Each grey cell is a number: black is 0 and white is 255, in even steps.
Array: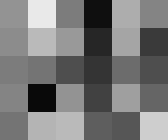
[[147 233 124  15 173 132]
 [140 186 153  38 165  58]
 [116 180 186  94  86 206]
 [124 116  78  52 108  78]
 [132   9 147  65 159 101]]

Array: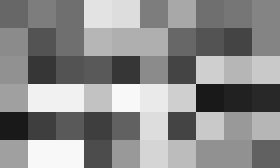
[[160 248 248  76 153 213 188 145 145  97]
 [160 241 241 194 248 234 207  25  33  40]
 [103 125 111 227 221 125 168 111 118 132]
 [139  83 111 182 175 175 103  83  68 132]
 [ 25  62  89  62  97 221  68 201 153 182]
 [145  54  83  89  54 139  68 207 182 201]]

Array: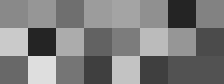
[[104 222 117  63 195  63  82  82]
 [137 150 111 156 164 144  36 130]
 [202  36 172  98 124 187 150  75]]

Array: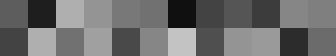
[[ 67 175 113 160  73 134 195  79 148 154  44 107]
 [ 93  30 175 148 120 113  16  67  85  60 134 127]]

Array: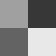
[[ 99 232]
 [160  55]]

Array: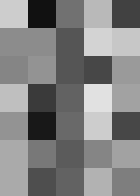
[[133 147  85  71 154]
 [140 140  85 211 199]
 [170 120  91 133 162]
 [170  78  98 178 126]
 [191  58  98 225 162]
 [147  24 105 205  71]
 [205  17 113 185  65]]

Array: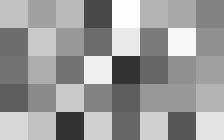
[[108 201 152 108 233 123 247 144]
 [215 193  51 208 102 208  87 227]
 [115 173 115 240  51 102 144 160]
 [193 160 185  72 254 179 167 130]
 [ 94 138 201 130  94 152 152 179]]

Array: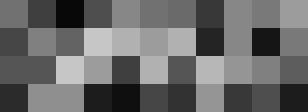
[[ 43 143 143  28  15  70  50 149  56  78  28]
 [ 70 128  99 198 177 156 177  36 135  21 121]
 [ 85  85 198 156  63 177  85 183 149 128  93]
 [113  63   8  78 135 113 106  56 135 121 156]]

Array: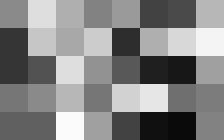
[[138 222 175 130 154  66  74 183]
 [ 53 198 168 204  45 175 216 244]
 [118 138 183 118 210 230 111 124]
 [ 96  96 251 160  66  16  10 130]
 [ 53  82 222 146  88  31  23 160]]
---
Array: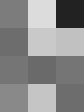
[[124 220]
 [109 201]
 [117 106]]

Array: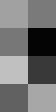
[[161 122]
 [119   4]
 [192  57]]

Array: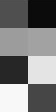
[[ 79  11]
 [156 162]
 [ 38 228]]

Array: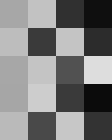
[[167 194]
 [189  58]
 [167 196]]

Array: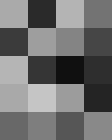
[[170  42]
 [ 59 158]
 [181  53]]

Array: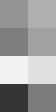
[[148 176]
 [126 161]
 [242 224]]

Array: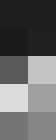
[[ 30  30]
 [ 26  32]
 [ 90 195]]
